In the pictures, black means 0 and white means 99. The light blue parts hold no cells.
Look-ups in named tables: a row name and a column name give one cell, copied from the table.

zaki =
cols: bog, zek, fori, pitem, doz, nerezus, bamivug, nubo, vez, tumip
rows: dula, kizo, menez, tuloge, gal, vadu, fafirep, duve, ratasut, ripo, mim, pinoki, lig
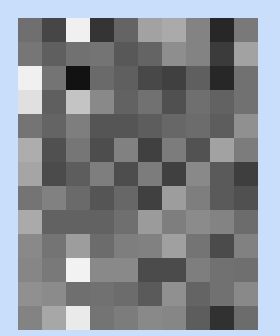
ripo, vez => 29
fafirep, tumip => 24
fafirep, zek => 29
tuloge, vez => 38
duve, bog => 45
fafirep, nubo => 53
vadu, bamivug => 48
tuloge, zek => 37
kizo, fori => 44
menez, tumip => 44
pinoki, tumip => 53
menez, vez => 15
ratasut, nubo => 54
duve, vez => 35
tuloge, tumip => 44
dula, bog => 43
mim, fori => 94
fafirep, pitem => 49
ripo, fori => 61
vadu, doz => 50

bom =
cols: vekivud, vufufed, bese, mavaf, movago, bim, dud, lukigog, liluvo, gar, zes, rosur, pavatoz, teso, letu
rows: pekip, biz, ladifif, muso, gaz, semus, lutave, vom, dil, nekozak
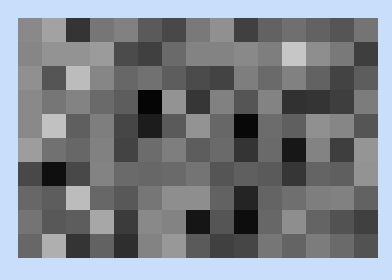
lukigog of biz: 51
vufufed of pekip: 63
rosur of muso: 19
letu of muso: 48
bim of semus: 42
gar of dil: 5
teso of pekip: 33
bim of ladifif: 44
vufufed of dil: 34

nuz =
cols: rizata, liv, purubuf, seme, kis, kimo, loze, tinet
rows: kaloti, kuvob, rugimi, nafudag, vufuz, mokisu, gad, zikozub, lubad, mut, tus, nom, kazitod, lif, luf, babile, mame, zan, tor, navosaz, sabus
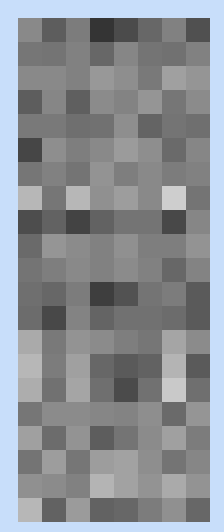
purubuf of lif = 57
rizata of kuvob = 46
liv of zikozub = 46
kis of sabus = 40
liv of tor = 61
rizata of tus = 45
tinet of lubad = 52
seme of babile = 43

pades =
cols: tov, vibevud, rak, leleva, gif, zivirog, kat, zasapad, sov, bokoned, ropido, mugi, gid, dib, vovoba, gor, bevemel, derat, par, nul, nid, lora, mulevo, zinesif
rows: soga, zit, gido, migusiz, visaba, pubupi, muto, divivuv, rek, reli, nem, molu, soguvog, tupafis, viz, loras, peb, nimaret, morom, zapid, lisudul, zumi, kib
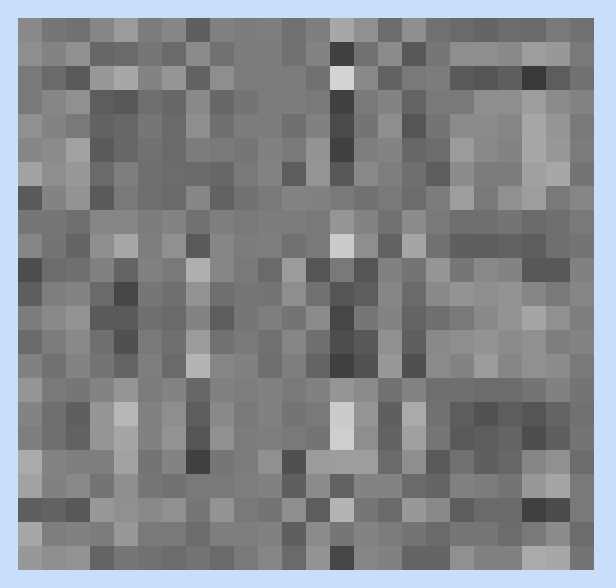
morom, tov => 66
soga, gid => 49
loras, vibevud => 47
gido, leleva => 59
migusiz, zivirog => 43
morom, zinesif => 42
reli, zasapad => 35
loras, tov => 58
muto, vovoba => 53
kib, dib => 27
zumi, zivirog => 47
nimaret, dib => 80
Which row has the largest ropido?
morom

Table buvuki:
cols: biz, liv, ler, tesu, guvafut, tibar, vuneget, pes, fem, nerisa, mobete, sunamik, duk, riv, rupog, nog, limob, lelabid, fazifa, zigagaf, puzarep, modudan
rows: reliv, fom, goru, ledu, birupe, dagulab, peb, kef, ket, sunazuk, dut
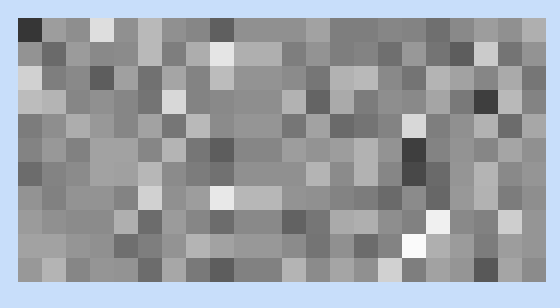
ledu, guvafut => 52
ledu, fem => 53
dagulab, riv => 61
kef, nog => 41
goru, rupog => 72
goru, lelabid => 70
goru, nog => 53
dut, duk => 54
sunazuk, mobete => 59
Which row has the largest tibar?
kef

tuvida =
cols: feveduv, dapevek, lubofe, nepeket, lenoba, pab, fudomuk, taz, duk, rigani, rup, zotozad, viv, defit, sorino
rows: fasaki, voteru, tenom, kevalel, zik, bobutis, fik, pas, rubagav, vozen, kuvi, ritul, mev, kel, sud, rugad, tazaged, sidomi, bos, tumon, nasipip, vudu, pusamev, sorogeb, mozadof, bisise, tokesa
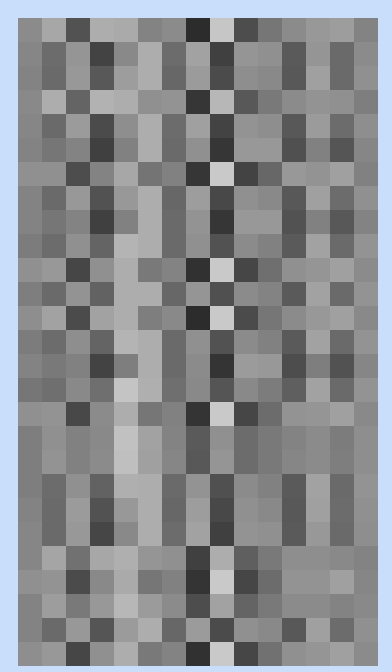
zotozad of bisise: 34
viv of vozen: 63
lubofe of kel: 55
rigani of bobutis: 59
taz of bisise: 60
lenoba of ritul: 67
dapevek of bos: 57
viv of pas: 62
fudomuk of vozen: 41
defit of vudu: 41
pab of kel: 67
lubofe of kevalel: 39
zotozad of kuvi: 56
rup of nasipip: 53
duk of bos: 58
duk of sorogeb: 78
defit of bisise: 42
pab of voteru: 67
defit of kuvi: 62

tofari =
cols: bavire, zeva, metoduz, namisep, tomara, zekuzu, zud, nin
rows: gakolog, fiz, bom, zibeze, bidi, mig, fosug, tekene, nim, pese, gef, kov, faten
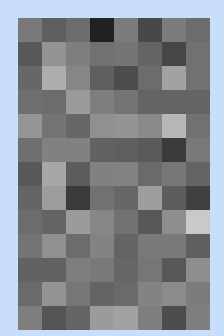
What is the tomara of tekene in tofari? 40
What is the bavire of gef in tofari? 38
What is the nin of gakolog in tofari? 42
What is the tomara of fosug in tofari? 51
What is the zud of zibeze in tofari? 39
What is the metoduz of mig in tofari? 50
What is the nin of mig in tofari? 47
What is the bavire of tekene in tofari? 39
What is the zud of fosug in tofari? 46
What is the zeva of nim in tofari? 39
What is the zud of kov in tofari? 54
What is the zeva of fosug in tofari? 65
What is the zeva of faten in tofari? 33
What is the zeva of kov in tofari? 57
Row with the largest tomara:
faten

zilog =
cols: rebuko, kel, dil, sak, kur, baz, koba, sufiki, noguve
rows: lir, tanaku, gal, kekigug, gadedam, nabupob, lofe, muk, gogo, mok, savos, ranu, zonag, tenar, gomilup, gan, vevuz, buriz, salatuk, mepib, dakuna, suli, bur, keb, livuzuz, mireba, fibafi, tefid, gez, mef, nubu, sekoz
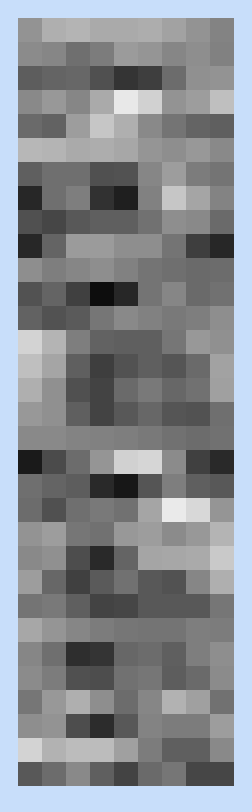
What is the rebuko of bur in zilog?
53
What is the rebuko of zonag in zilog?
38
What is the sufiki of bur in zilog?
66
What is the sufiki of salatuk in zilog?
25
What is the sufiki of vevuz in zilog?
32
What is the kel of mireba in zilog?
58
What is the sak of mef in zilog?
17
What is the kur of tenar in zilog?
37
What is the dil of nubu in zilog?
73
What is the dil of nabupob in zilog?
66
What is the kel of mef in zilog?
57
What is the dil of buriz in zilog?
51
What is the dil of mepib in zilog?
36
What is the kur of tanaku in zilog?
60
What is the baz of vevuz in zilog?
40
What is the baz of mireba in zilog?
45
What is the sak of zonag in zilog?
46

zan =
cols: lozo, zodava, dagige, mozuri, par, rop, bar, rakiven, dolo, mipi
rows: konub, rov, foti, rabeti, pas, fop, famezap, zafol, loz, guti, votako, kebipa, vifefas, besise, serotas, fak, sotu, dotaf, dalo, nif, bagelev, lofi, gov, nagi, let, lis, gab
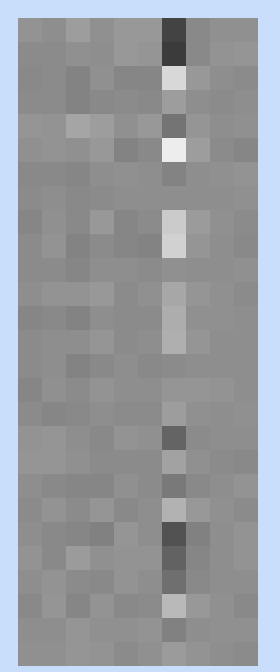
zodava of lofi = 53
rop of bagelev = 55
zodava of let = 58
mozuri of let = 57
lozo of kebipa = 55
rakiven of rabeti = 55
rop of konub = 59
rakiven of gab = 57
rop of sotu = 54
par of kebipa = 54
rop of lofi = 55
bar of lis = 50
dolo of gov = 55
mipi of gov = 57
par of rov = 59
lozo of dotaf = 57
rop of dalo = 54
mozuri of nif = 52
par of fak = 55
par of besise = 54

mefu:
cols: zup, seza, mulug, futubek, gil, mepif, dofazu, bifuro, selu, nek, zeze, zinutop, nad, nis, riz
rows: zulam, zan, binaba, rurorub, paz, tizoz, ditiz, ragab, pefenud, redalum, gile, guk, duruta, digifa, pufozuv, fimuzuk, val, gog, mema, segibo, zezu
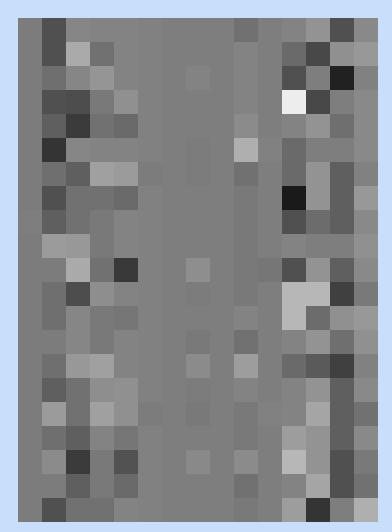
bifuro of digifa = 47
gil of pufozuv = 51
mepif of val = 48
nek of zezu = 47
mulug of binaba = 52
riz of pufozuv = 50
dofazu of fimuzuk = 49
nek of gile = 47
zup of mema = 48
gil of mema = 32
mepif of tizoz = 50
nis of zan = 56
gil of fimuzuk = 56
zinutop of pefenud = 31
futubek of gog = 51
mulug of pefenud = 44
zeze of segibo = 49

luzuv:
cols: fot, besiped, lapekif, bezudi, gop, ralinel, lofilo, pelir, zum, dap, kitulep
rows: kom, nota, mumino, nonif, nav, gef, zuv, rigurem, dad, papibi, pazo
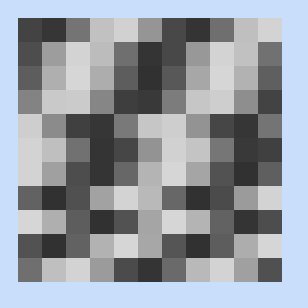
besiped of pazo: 74
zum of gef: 46
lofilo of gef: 81
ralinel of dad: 64
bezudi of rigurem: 63
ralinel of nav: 77
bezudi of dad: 19
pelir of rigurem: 19
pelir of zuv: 64
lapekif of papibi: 38

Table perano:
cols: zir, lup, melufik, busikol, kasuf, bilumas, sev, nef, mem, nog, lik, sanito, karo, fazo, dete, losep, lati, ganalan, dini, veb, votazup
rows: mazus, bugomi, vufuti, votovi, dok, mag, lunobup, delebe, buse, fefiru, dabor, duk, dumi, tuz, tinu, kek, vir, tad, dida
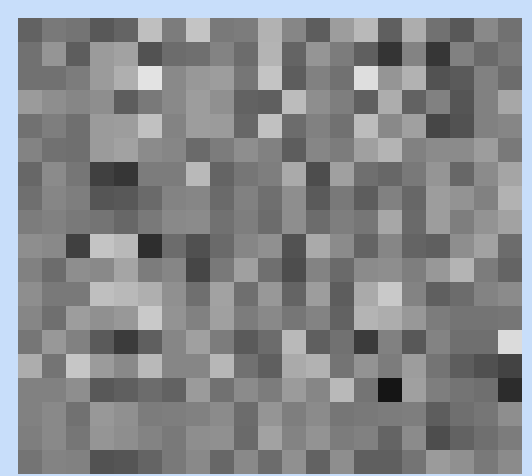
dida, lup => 51
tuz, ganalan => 51
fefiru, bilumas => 18
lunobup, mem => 39
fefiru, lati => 39
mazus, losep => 37
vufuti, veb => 50
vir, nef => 50
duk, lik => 59
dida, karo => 38

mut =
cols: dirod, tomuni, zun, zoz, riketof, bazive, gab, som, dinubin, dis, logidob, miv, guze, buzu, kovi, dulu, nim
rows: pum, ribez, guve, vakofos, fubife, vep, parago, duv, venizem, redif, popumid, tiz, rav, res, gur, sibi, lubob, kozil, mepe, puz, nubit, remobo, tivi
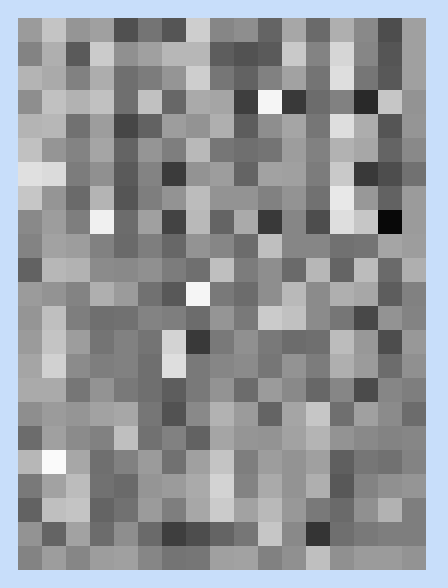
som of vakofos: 66
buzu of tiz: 68
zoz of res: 45
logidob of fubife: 55
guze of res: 43
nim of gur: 56
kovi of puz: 51
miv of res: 42
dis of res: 56
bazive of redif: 49
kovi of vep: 65

